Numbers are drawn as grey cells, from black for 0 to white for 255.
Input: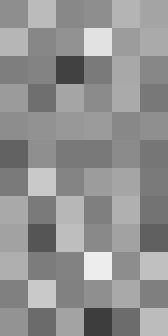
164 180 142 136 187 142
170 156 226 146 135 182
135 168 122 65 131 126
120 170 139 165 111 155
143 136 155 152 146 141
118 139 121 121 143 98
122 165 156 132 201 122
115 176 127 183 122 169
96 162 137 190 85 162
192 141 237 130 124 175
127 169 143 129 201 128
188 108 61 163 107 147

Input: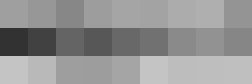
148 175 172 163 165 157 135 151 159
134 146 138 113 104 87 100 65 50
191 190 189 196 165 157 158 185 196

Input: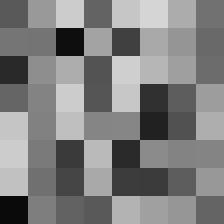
113 172 213 198 99 204 153 89
105 149 169 64 163 14 116 117
108 159 182 207 83 173 142 41
157 93 48 199 85 204 131 101
174 81 33 134 133 191 129 197
132 131 139 42 186 58 122 204
152 93 59 60 169 69 112 193
100 150 160 179 89 98 126 10

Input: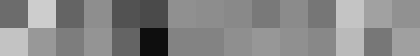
145 161 196 118 139 121 137 141 144 74 82 142 100 205 108
160 119 186 136 144 151 143 131 131 14 100 148 125 152 195

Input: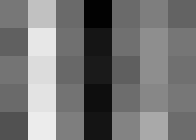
99 126 106 2 106 193 119
118 142 112 21 112 231 96
112 142 95 26 104 220 116
119 135 109 14 115 227 106
108 169 131 20 126 236 81

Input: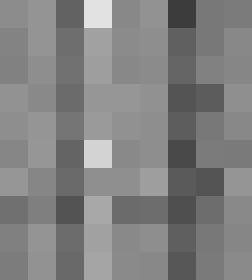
123 120 60 146 136 226 98 148 140
136 120 96 142 139 161 110 148 131
134 129 101 139 136 158 113 142 129
143 92 84 145 150 150 107 137 146
136 120 93 142 145 154 117 149 142
122 123 73 142 137 211 100 150 134
149 84 90 158 143 143 106 134 150
137 109 79 109 107 168 83 127 112
134 120 95 142 137 161 108 148 128
138 122 87 136 138 165 105 146 124
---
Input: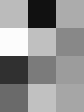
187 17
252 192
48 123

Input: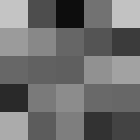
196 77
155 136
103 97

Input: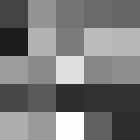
68 148
28 178
157 138

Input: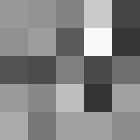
152 146
144 157
82 76

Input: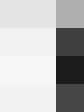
228 228
241 241
246 246

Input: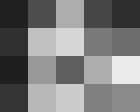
32 78
48 192
31 152

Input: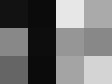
18 11
136 13
101 11
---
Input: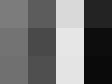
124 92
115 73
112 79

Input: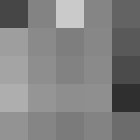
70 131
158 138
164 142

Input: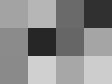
163 182
139 38
138 208

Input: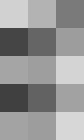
209 179
69 101
165 158

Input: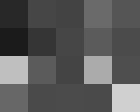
40 70
27 53
191 91

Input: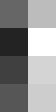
102 188
35 255
64 212

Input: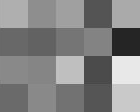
175 142
104 98
137 133
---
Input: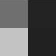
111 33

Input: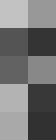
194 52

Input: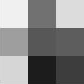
240 87 61

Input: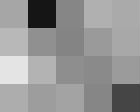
166 144 142 134

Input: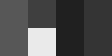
87 234

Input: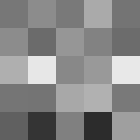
119 107 136 177 159
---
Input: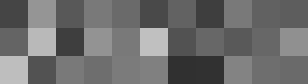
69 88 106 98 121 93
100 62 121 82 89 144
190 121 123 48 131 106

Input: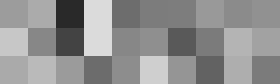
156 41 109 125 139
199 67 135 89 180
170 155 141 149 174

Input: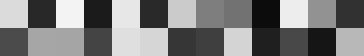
219 243 231 203 114 237 49
75 165 223 54 212 72 184

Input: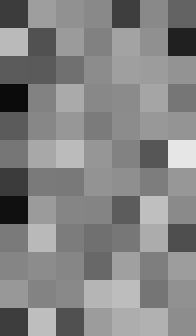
60 145 62 99
186 155 163 32
91 112 159 147
11 170 139 118
91 151 140 148
118 187 130 230
59 121 143 151
16 133 92 138
122 124 119 78
133 134 160 157
152 137 189 145
61 80 173 141

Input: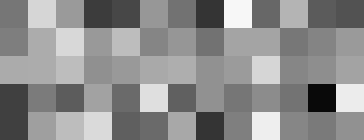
118 154 71 114 247 180 82
126 216 189 150 164 119 154
171 189 153 174 155 134 163
64 92 106 96 118 115 236
64 189 95 168 127 134 145

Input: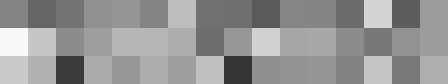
132 115 149 189 111 133 107 93
248 140 182 173 150 166 140 146
202 58 151 158 53 147 130 121

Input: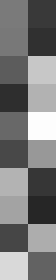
122
120
92
46
104
72
179
163
70
217

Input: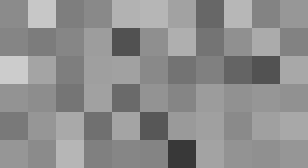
139 126 178 162 183 151
133 134 81 175 144 130
204 126 161 115 100 168
147 117 106 133 145 145
121 169 164 154 138 168
150 182 134 56 147 150
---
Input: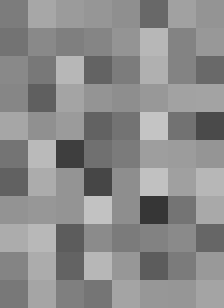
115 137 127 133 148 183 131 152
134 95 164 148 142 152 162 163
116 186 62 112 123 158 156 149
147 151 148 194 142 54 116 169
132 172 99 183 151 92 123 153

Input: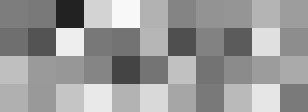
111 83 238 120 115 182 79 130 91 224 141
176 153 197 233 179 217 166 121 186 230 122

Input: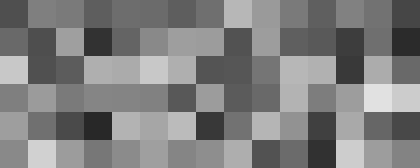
105 78 159 50 100 137 158 156 82 157 95 89 61 111 43
127 155 122 133 132 129 88 156 91 105 179 125 157 225 204
137 209 156 119 139 159 133 142 174 82 107 49 205 157 131

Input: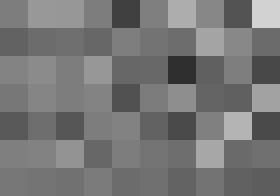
98 108 111 103 126 115 109 164 136 107
119 133 125 131 81 124 142 100 96 162
127 130 147 103 125 116 110 167 106 112

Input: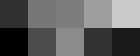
0 76 139 50 27

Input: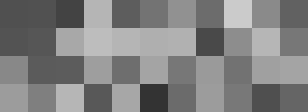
83 86 168 189 181 175 177 73 141 182 119
156 127 182 88 167 51 107 156 120 79 101
